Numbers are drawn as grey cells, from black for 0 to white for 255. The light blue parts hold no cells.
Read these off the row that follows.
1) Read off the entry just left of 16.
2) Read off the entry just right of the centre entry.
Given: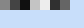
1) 68
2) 237

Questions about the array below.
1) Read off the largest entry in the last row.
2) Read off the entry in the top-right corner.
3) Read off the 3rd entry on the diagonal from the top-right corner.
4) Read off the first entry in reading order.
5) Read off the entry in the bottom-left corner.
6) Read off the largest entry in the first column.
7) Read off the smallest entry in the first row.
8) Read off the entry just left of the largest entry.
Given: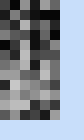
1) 157
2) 101
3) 66
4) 66
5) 89
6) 169
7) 6
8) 37

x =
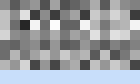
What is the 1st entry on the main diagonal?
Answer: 140
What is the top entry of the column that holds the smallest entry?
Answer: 129
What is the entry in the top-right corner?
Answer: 129
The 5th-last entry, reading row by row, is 193
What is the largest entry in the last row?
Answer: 212
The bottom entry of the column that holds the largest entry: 70
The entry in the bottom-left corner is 181
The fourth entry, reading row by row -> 150
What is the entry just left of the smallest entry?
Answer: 109
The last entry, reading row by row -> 70
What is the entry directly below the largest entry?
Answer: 172
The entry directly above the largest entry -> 60
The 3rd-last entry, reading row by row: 202
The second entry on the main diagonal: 140
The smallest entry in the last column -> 60
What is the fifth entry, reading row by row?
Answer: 81
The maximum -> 252
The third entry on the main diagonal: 38
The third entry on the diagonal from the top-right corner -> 172

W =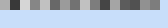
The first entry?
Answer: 175
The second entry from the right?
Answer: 145
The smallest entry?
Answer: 57
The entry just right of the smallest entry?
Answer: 214
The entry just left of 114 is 155
